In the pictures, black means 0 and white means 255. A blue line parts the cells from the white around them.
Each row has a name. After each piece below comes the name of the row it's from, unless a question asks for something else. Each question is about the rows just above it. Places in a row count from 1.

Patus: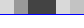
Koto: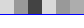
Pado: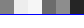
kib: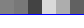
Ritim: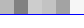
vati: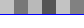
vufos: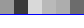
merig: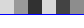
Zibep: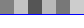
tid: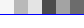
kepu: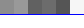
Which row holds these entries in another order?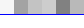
Ritim
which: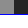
Pado
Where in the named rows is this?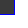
vufos, 2
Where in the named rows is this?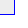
Pado, 2
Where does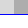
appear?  kib
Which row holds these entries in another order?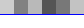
Zibep
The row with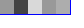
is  Koto

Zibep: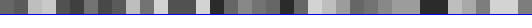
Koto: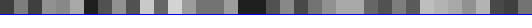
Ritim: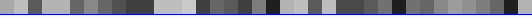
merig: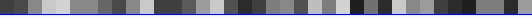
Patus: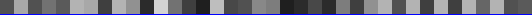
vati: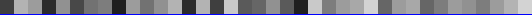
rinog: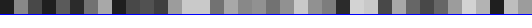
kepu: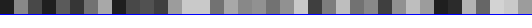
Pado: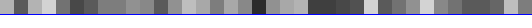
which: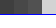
Pado
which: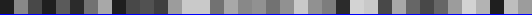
rinog
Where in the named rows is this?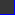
kepu, 6
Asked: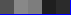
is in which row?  Patus

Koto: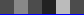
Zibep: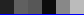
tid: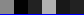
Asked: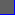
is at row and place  Zibep, 2
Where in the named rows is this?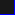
tid, 5
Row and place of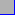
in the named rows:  tid, 4
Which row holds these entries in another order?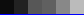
Zibep
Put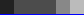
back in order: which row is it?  Koto
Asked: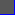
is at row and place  Zibep, 3
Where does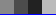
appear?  Koto

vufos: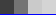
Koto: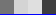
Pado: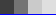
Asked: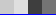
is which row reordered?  Pado
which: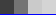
vufos
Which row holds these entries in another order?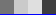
Pado
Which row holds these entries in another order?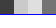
Pado
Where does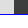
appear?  Koto
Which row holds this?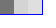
Koto

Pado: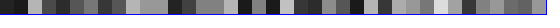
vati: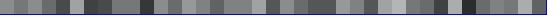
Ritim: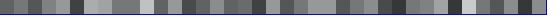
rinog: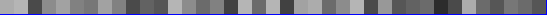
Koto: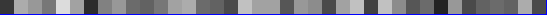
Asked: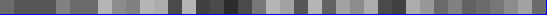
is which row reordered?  rinog
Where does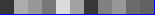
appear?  Pado

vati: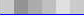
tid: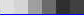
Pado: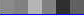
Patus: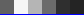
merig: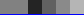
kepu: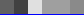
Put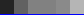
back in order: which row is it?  merig
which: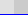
vati
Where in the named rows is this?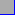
vati, 3

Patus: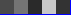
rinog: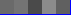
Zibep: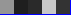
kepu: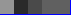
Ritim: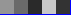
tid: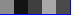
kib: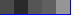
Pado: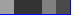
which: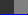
Pado
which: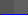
kib
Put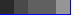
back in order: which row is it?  kepu
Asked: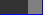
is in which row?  Pado
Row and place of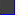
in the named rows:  tid, 3
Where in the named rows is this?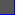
kib, 3
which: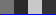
Patus

